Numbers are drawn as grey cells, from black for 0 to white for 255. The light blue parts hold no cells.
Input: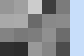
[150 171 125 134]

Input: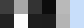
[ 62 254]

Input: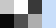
[200  80]

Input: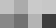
[194 114]

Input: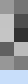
[153  78]

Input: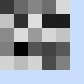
[ 57  48 154  67 128]
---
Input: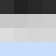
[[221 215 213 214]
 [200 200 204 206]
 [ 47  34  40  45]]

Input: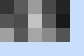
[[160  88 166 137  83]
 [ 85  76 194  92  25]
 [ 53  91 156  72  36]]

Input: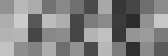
[[194 142 130 172 110 146  74 183 124  47 140  90]
 [179 181  70 136 141  70 179 192  57 149 156 123]
 [173 203  87 188 174  71 124 138  59  44 145 200]
 [145 184 171 114 137 112  74 168  55  70 110 140]]

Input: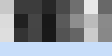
[[222  51  68  25  83 101 203 136]
 [219  32  69  24  90 142 187 138]
 [200  60  60  39  73 111 232 104]]

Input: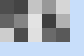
[[205  76 224 106  89]
 [ 99 132 227  63 177]
 [ 78  68 196 152 214]]

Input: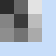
[[142 115 170]
 [132  59 188]
 [ 43 103 227]]

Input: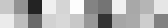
[[235 190 106 210 216 200 152  51 166 170 205 129]
 [200 146  35 239 213 253 131 116 240 168 181 230]]

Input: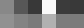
[[145 131 122 177 124 123]
 [136  87  56 249  59  57]]
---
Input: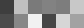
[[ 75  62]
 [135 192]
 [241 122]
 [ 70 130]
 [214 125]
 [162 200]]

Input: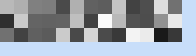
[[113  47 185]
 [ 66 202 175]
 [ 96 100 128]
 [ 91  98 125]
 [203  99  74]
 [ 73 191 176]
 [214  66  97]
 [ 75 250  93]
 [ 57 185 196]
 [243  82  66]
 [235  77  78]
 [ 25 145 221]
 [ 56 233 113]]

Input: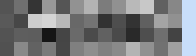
[[ 81  83  89  84]
 [137  94  71 112]
 [ 98  93 205  52]
 [122  21 212 152]
 [ 70  69 184  85]
 [128 106 104 146]
 [142  75 116 179]
 [128  97  50 124]
 [138  74  78 145]
 [180  41  51 185]
 [145  78  96 200]
 [113 111 164  96]
 [160  67 145 135]]

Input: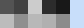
[[188  83]
 [143  65]
 [184 204]
 [176  44]
 [139  24]]

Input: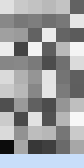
[[ 12 218 203  79 202 218 134 236 160 136 224]
 [166 146  74 154 184 177 136  68 155 120 201]
 [ 55 189 226  96 135 149 122 243  98 126 194]
 [ 63 183  82  76 229 228  76  94 235 112 185]
 [106 118 182 149 123 116 112 185 100 120 195]
 [167 202 247 191  94  95 219 244  91 230  98]]

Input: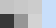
[[ 56 195]
 [150 200]
 [211 204]]

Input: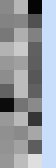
[[151 147 144 153  11  98 141 152 179 120 131 137]
 [188 162 138 185 116 188 188 160 202 175 134 182]
 [223  93 167  53 138  96  87  94  96 129  81   4]]

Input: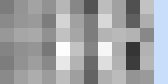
[[138 125 132 152 138 124]
 [161 146 144 166 150 148]
 [173 158 149 169 154 163]
 [156 137 120 145 125 146]
 [189 232 253 193 212 182]
 [159 179 194 166 161 135]
 [ 99 105 132 125 125  83]
 [175 222 246 180 216 189]
 [187 178 172 185 161 161]
 [148  60  53 179  95  80]
 [154 182 178 136 174 194]]

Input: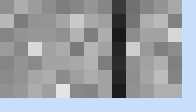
[[145 139 134 155 134 183 144]
 [152 147 147 136 148 124 173]
 [172 166 138 217 152 147 156]
 [158 173 163 162 151 149 141]
 [228 139 163 170 144 165 126]
 [136 159 168 122 179 201 134]
 [133 172 179 181 126 168 150]
 [163 162 125 162 173 159 134]
 [ 28  37  44  37  25  38  58]
 [145 143 145 206 141 117 113]
 [156 165 162 153 163 174 133]
 [174 188 175 127 161 185 148]
 [174 132 128 140 215 130 168]]
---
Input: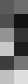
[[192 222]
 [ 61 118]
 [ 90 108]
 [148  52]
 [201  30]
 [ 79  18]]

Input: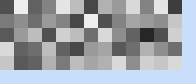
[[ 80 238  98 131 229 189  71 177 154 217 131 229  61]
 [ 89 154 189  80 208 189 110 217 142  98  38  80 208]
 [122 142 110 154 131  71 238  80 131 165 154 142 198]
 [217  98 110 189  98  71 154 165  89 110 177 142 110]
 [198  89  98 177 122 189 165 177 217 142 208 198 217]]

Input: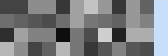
[[ 45 161 130 130  14 119  76 207  33 173 173]
 [183 141  67  98 183 119  55  86 130  86  76]
 [110  98  86  76 110 161 119 110  98 152 130]
 [ 67  67 141 141  55 161 195 152  55 152  98]]

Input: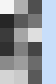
[[212 202  89]
 [245 175  79]
 [ 59 166 223]
 [138 157 107]
 [ 48 128  69]
 [ 38  89 118]]

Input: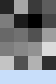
[[ 37 167  58  93]
 [125 136 146 219]
 [104 113  81 158]
 [196  81 178  47]
 [125  27   0  70]]

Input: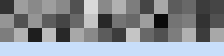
[[125 177  30 188  40 168 137  92  60 197 104  81 125 177  60 168]
 [ 50 158 137 158 137  81 217 137 177 125  69 168  92 104  60  69]
 [149  81 149  92  69 104 197  40 116 104 158  11 116 125  50  81]]

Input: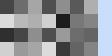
[[219 185 175 208  29 120 132]
 [208 154 166 219  58 100 132]
 [ 70 109 166  79 142  89 175]
 [ 47  70 142  79 154 109 100]]
